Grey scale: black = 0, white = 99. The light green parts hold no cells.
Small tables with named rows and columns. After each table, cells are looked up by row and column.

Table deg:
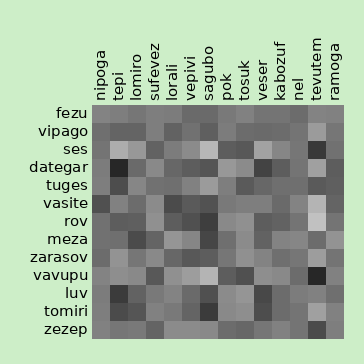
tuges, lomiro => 52
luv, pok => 54
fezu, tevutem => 51
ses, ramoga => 44
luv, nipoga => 48
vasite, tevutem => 70
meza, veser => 38
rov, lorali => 36
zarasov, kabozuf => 43
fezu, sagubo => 41
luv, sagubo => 31
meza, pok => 43
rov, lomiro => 37
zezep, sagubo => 53
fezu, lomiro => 46
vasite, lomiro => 42
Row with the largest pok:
dategar

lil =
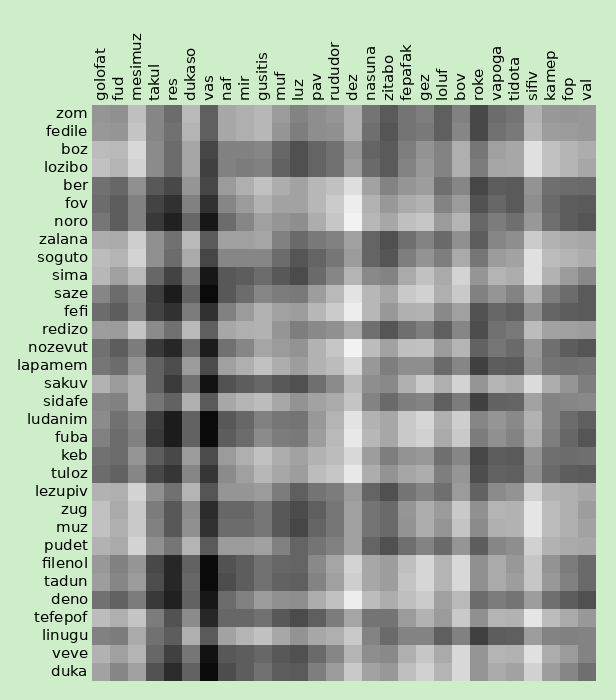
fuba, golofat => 50
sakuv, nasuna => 55
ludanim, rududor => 70
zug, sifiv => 89
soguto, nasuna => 39
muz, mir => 42
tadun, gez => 83
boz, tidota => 65
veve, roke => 58
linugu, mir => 70
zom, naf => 65
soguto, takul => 56
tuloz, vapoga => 38
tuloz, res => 21

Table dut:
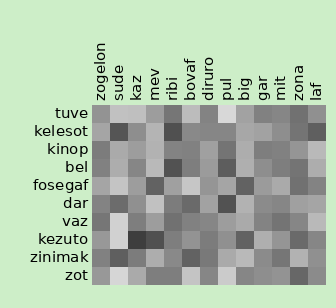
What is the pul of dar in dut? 32
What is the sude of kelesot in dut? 33
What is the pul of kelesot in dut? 52
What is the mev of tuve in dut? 61
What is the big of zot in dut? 52
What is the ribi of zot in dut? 49
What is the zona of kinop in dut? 58
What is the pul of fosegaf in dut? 64
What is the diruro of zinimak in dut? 47
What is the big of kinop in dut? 67
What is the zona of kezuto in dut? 41
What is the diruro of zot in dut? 52
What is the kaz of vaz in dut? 49
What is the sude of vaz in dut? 81
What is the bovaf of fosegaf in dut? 77
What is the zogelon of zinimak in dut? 50
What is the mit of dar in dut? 52
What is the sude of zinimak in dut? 37
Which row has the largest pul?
tuve

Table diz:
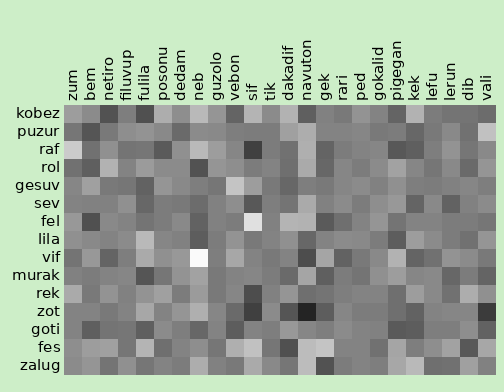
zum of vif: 45
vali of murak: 39
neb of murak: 63
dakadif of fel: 70
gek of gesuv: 47
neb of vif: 97
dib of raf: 46
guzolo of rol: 58
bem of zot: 51
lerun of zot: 52
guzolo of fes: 46
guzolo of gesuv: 46
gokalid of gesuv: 50

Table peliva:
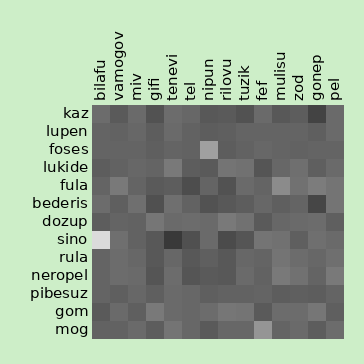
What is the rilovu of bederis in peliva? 34
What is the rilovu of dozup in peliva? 47
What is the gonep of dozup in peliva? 42
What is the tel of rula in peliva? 34
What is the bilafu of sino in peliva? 85
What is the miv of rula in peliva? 40
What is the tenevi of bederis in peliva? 43
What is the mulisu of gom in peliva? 42
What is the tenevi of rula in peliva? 40
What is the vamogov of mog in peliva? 38
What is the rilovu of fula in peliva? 32
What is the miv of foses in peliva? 39
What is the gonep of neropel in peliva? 39
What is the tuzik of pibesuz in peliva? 38
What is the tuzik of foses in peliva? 38
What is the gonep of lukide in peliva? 37
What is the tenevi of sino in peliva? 22

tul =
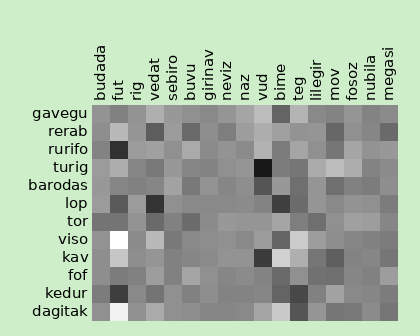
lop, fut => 35
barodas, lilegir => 58
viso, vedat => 72
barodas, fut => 52
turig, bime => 48
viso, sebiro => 47
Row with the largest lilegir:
turig

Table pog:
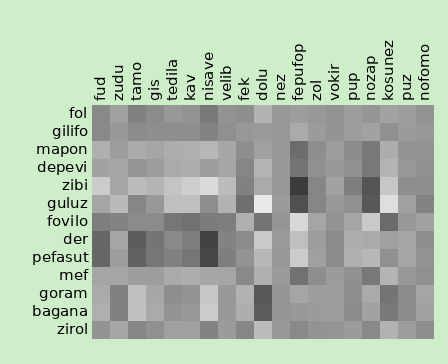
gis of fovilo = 54
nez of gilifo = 59
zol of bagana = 60
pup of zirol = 60
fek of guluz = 43
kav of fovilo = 44
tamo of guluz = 52
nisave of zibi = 85
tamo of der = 36
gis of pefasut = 46
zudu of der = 64

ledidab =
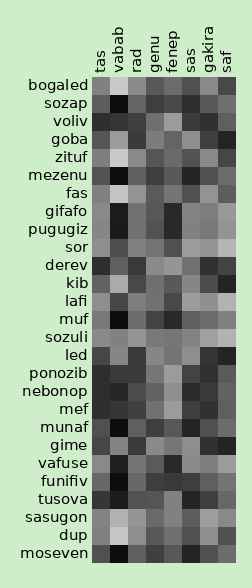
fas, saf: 36
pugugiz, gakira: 47
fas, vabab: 76
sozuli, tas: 53
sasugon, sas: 36
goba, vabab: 60
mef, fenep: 60
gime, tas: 27
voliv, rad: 25
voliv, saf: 37
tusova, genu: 33
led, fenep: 45
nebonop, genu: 38

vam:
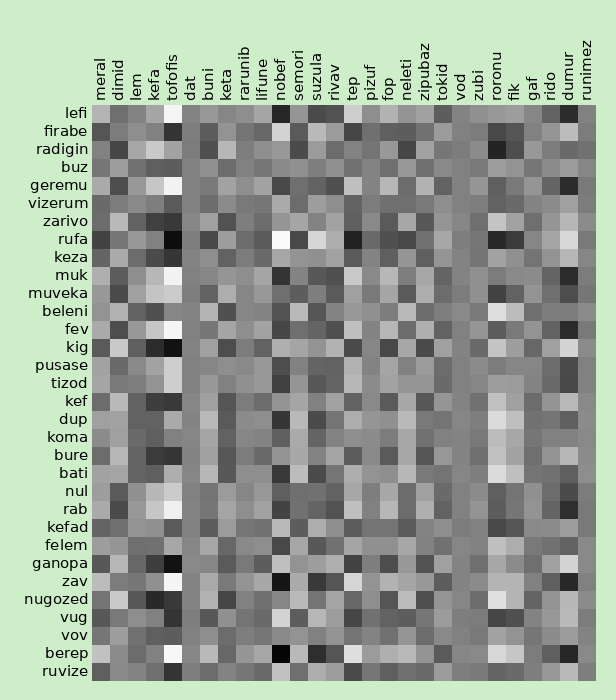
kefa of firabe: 50
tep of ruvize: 29
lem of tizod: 49
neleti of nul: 42
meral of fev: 66
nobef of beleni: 32
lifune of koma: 51
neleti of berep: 72
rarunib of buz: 50
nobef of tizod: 25
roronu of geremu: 37
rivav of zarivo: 63
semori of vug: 36
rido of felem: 44

